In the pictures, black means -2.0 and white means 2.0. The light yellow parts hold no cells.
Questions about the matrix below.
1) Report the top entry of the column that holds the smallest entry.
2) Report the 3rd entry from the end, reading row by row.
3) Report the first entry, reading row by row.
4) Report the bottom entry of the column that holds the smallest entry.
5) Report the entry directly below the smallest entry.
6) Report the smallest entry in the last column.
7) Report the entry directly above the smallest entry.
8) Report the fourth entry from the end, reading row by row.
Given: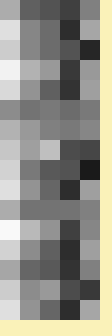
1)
0.0
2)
-0.4
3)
0.7
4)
0.6
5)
0.5
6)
-1.6
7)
-0.9
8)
0.3

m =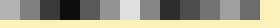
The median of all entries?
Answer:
-0.2
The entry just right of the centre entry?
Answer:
0.1

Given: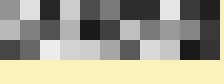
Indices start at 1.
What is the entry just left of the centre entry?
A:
-1.6
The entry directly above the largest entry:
-0.7
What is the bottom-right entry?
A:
-1.2
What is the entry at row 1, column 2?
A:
1.5
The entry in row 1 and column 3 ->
-1.4
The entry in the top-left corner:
0.3
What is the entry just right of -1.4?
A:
1.2
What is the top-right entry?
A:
-1.5
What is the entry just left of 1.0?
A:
-1.0
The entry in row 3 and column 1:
-0.9

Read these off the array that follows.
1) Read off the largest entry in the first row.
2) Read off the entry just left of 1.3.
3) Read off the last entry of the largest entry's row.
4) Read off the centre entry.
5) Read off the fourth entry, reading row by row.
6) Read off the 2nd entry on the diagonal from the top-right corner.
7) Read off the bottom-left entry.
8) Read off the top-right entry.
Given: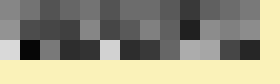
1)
0.1
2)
-1.2
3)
-1.4
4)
-0.6
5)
-0.4
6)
0.0
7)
1.4
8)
-0.1

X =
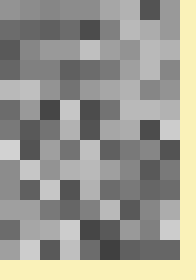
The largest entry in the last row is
1.2
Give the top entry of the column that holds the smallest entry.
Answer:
0.6
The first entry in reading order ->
0.3
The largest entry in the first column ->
1.3
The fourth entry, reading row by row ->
0.2
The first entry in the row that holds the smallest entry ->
0.5
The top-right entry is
0.4
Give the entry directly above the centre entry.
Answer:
-0.8
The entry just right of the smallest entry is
-0.5
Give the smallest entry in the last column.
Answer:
-0.7
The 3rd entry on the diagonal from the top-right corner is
0.3
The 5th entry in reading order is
0.2
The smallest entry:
-1.0
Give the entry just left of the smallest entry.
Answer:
-0.3
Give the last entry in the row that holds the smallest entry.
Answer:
-0.4
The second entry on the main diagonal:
-0.4
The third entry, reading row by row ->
0.1
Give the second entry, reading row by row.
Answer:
0.2
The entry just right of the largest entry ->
-0.7
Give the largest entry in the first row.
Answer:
0.8
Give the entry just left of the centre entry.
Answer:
0.8
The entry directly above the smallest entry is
-0.6

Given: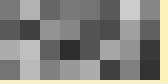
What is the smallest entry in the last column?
-1.2
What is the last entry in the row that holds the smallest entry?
-1.1
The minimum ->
-1.3
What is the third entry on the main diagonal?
-0.5
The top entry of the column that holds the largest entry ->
1.2
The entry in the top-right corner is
0.1
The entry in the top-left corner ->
-0.1
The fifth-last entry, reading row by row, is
0.4
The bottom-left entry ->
-0.2
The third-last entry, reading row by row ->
-1.0

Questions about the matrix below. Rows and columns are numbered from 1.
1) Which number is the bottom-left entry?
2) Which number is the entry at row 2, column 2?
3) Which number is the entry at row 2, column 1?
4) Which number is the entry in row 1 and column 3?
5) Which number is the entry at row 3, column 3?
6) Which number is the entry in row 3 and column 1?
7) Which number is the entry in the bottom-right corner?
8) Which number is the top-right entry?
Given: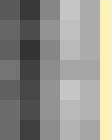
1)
-0.3
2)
-0.8
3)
-0.4
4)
0.1
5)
0.1
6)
-0.5
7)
0.6
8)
0.7

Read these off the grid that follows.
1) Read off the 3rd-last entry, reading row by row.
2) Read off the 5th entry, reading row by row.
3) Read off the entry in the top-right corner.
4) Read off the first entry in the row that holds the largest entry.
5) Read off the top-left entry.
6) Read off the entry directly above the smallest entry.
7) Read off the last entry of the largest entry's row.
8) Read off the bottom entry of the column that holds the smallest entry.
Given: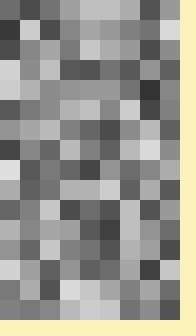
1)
-0.2
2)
1.0
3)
0.4
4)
1.5
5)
-0.3
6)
0.3
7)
0.7
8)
0.2

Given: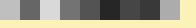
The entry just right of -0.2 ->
-0.7
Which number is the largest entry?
1.4
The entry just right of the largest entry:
-0.2

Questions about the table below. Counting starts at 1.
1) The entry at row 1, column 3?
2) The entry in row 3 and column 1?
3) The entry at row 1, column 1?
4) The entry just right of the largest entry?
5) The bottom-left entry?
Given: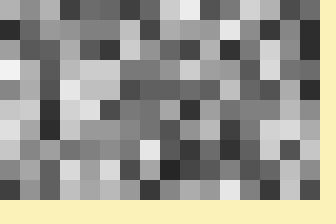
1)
0.8
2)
0.5
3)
0.8
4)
0.8
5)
-1.0

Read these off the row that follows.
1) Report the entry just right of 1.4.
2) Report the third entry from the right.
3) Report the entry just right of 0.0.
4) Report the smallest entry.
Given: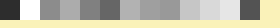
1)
1.6
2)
1.4
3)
-0.4
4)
-1.3
